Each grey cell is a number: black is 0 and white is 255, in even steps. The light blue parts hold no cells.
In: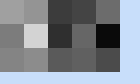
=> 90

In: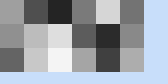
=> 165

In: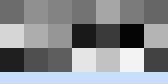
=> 194

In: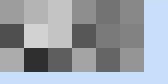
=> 164

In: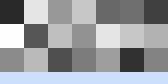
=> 158

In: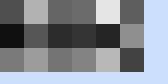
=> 129
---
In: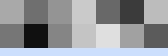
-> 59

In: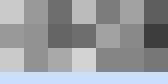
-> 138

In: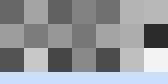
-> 173

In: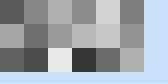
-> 200

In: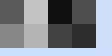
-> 16

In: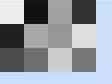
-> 150

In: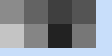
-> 63
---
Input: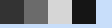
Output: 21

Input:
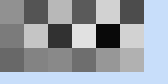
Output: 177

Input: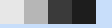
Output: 29

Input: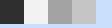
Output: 197

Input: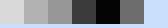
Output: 108

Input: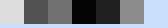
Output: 140

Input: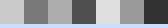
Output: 50
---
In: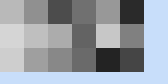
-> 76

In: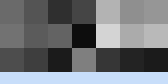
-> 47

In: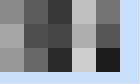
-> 57

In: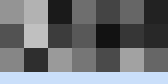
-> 26

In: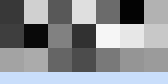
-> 88

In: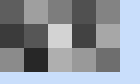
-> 125

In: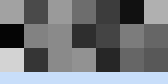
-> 154

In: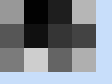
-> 30
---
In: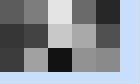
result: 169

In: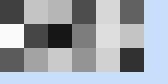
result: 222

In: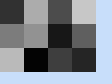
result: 23

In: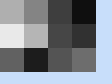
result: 70

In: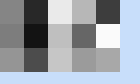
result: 102

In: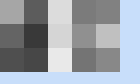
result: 144

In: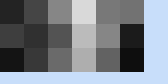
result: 134

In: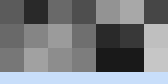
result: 56

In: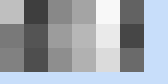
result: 234

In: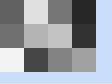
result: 194
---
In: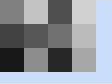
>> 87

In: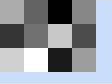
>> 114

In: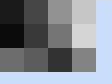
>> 57

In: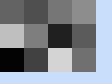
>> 126

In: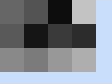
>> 21

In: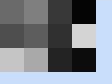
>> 93
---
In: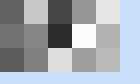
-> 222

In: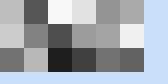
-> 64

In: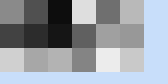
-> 132

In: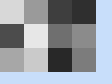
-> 202

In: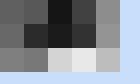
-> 212

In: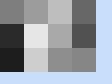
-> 206

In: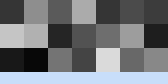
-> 218

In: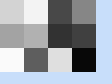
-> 94

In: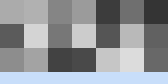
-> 198

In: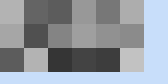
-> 67
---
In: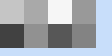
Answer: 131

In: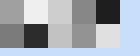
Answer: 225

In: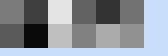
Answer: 144

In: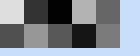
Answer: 122

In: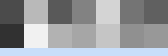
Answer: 152

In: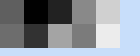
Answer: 236

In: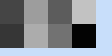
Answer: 3

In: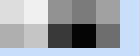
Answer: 110

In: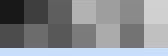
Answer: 192
